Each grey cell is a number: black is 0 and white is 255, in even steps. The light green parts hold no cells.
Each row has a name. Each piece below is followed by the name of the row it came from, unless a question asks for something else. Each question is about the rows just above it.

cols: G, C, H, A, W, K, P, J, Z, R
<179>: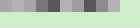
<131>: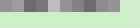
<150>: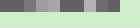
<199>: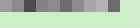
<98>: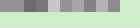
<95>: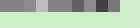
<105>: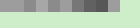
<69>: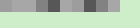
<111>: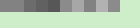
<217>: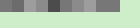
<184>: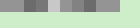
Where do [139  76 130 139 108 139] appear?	<199>
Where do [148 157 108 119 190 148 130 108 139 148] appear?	<131>
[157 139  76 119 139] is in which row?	<217>
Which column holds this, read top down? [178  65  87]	Z
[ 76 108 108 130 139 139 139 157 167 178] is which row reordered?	<199>

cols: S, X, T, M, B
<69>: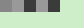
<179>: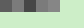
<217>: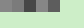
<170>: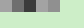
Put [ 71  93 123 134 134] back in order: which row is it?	<217>
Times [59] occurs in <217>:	0
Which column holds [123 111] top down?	X
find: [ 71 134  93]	<217>
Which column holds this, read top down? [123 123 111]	X
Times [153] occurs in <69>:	2

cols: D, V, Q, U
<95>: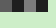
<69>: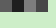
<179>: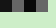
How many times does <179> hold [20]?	1
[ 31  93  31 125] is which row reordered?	<95>

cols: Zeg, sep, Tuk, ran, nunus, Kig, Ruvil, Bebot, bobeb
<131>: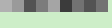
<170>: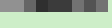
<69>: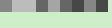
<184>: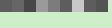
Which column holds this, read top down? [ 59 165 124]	nunus
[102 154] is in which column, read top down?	ran
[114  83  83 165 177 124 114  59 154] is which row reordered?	<131>
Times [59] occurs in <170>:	2

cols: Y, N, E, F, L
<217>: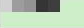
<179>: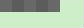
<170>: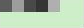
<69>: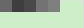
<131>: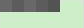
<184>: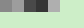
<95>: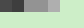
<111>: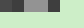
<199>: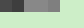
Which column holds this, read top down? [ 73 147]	E
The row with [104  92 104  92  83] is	<131>

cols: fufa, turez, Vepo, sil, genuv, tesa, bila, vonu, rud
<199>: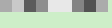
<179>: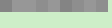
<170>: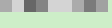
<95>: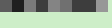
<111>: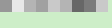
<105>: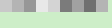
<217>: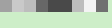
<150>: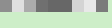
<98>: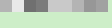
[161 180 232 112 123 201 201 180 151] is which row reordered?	<98>
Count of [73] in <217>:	2
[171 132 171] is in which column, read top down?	fufa
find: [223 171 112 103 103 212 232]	<150>
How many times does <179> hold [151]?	4
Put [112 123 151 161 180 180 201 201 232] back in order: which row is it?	<98>
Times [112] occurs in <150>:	1

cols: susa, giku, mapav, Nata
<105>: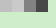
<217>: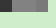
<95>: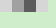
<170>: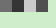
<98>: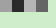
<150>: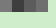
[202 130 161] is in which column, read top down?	giku
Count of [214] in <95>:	2
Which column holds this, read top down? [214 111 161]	susa
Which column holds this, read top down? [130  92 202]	mapav

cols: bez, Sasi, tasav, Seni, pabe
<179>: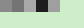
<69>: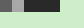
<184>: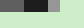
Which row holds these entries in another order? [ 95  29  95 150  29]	<184>
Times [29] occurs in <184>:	2
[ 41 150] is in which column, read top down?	pabe
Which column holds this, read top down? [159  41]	pabe
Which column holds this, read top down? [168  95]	Sasi
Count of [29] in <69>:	0

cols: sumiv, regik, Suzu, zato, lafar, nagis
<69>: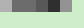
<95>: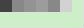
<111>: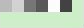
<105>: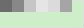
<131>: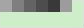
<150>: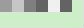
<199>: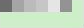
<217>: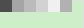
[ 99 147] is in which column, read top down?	nagis
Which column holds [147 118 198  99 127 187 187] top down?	Suzu

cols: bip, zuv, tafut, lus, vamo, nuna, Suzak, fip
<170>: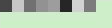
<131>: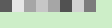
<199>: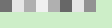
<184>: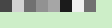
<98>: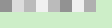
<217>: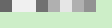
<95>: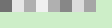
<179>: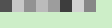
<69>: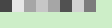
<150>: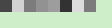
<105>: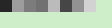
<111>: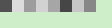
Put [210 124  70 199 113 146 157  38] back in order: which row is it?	<170>
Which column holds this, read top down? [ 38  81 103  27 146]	nuna
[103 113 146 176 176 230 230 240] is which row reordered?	<199>
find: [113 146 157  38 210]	<170>

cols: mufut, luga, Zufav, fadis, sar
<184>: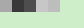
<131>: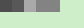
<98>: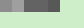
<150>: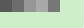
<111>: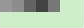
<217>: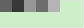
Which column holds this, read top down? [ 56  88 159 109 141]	luga
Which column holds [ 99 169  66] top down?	fadis

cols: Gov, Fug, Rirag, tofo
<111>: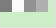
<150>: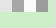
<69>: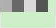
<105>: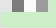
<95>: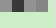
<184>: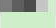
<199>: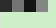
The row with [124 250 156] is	<105>
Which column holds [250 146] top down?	Rirag

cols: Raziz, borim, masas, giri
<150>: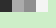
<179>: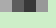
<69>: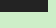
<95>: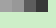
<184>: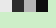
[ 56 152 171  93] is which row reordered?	<179>
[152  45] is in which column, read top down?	borim
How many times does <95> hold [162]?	1
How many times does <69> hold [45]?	0
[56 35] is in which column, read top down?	masas
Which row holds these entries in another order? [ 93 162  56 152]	<95>
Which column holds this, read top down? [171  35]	Raziz

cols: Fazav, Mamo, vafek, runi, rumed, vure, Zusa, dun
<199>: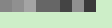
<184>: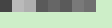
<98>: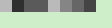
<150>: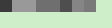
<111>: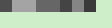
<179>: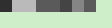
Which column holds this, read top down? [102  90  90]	runi
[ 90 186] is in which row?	<98>
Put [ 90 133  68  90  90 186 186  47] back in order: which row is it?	<179>
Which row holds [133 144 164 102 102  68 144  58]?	<199>

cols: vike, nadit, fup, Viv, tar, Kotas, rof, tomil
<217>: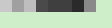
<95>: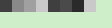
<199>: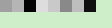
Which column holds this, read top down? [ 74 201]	Viv
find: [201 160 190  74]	<217>
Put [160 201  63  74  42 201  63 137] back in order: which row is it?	<95>
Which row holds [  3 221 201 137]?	<199>
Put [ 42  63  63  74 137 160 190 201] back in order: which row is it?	<217>
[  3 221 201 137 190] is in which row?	<199>
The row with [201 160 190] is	<217>

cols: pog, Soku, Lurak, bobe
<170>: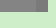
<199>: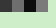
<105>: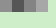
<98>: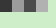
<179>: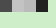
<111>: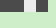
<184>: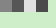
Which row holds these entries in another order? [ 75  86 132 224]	<184>
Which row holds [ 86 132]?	<105>
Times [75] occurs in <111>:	3
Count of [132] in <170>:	3

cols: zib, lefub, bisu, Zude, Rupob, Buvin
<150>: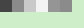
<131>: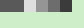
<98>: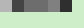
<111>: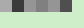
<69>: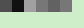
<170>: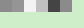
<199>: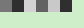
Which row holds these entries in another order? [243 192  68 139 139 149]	<170>
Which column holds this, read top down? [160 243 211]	bisu

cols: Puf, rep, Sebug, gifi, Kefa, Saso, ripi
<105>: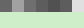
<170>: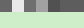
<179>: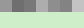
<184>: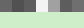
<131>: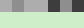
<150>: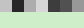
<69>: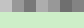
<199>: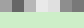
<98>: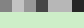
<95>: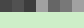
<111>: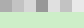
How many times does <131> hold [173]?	3
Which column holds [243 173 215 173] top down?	gifi
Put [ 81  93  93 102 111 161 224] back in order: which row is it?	<105>
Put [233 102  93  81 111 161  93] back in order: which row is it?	<170>
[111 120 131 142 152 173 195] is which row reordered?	<179>

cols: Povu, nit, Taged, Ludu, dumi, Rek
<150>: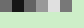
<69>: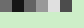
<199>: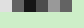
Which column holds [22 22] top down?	nit
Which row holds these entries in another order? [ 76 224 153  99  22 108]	<69>
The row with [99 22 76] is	<199>

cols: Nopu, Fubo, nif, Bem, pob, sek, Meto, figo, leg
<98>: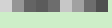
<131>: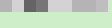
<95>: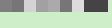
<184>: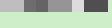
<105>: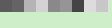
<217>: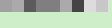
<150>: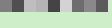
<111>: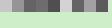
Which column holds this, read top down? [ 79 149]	Fubo
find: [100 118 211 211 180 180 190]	<131>
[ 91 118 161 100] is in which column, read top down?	Bem
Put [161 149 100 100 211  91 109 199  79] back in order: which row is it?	<111>
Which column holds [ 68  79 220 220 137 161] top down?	figo
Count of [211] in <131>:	3

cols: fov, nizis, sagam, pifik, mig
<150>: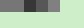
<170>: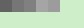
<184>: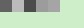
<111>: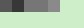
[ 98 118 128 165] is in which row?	<170>
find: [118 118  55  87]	<150>
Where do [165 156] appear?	<170>

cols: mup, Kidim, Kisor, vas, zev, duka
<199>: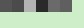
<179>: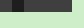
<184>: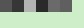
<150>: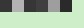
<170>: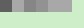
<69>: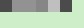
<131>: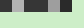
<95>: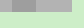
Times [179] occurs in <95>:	4
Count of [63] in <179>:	5

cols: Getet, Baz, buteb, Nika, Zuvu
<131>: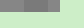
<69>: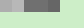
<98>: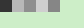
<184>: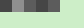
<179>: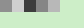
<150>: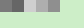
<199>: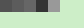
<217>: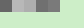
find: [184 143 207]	<98>
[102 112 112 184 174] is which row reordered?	<69>
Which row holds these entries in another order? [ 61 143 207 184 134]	<179>
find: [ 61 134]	<179>

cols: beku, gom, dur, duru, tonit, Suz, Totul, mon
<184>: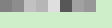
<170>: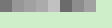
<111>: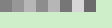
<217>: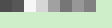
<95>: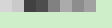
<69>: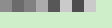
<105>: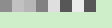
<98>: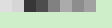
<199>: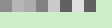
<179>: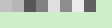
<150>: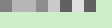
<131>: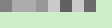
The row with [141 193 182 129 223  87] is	<105>
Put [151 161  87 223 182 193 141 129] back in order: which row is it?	<184>

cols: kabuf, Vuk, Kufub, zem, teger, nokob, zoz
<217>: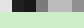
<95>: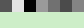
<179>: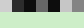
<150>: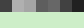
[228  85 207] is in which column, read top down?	kabuf
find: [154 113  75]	<95>
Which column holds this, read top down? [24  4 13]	Kufub
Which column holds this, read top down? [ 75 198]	nokob

